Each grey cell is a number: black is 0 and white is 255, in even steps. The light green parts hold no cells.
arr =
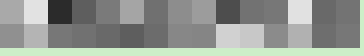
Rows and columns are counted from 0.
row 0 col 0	169
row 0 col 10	114
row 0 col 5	165
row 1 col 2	119
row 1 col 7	135
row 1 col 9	209
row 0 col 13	105
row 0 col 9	77
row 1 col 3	113
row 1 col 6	108

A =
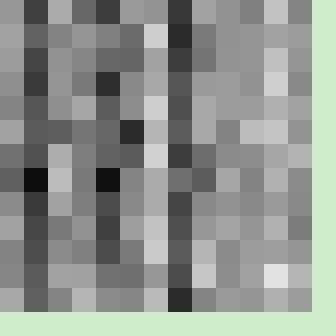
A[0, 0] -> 152
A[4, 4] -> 92
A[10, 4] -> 74
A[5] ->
[163, 89, 95, 117, 102, 42, 182, 92, 168, 130, 188, 195, 148]
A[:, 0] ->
[152, 161, 155, 143, 132, 163, 113, 97, 139, 163, 130, 135, 168]
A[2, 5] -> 100
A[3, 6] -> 168
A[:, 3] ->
[103, 150, 135, 120, 167, 117, 125, 119, 126, 146, 129, 159, 182]
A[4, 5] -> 141
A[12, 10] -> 149
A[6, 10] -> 141
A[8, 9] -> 146
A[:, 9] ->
[144, 145, 148, 155, 155, 130, 138, 167, 146, 165, 138, 140, 154]
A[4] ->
[132, 85, 142, 167, 92, 141, 204, 80, 169, 155, 155, 175, 162]
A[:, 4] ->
[61, 129, 103, 46, 92, 102, 99, 15, 75, 65, 74, 113, 138]
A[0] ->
[152, 64, 171, 103, 61, 153, 148, 55, 161, 144, 127, 193, 133]
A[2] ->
[155, 69, 144, 135, 103, 100, 161, 61, 115, 148, 149, 191, 150]
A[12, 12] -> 156
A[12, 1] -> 97
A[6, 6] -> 209

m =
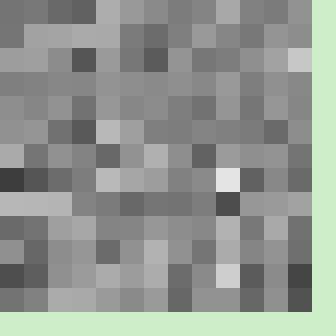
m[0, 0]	116
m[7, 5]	166
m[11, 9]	206
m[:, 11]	[123, 148, 162, 144, 150, 106, 147, 136, 154, 169, 147, 139, 144]
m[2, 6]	91
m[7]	[61, 85, 108, 125, 185, 166, 157, 129, 138, 228, 97, 136, 106]
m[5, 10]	123
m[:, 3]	[97, 170, 85, 134, 114, 89, 131, 125, 131, 167, 150, 155, 169]
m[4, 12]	134
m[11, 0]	78
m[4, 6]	140
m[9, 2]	159
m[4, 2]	146
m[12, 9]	146
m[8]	[183, 182, 180, 131, 123, 104, 117, 115, 125, 77, 151, 154, 162]
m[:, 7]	[124, 127, 148, 143, 126, 125, 142, 129, 115, 141, 145, 108, 103]
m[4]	[142, 134, 146, 114, 151, 135, 140, 126, 114, 149, 118, 150, 134]
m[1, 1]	162
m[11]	[78, 94, 144, 155, 171, 156, 172, 108, 138, 206, 91, 139, 69]
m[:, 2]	[105, 164, 140, 135, 146, 113, 145, 108, 180, 159, 141, 144, 171]
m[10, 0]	144
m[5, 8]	132
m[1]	[117, 162, 164, 170, 169, 123, 108, 127, 153, 134, 120, 148, 141]
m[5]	[145, 149, 113, 89, 184, 159, 127, 125, 132, 128, 123, 106, 141]
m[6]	[170, 117, 145, 131, 104, 146, 176, 142, 98, 155, 143, 147, 116]
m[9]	[106, 115, 159, 167, 132, 133, 151, 141, 136, 178, 120, 169, 113]

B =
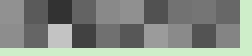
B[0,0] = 145
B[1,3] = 65
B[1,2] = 195
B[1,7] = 138

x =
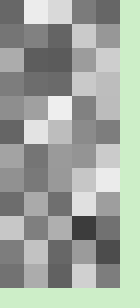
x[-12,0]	103
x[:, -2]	[123, 202, 156, 201, 129, 139, 148, 198, 224, 60, 155, 208]
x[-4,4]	158
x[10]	[125, 194, 103, 155, 76]
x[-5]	[145, 121, 153, 198, 235]
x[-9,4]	189
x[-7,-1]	125
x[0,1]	236
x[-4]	[109, 170, 111, 224, 158]
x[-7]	[101, 227, 189, 139, 125]
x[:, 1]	[236, 129, 93, 109, 160, 227, 117, 121, 170, 127, 194, 172]
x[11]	[114, 172, 97, 208, 125]
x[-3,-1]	113

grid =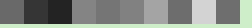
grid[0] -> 105
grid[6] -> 164
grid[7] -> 109
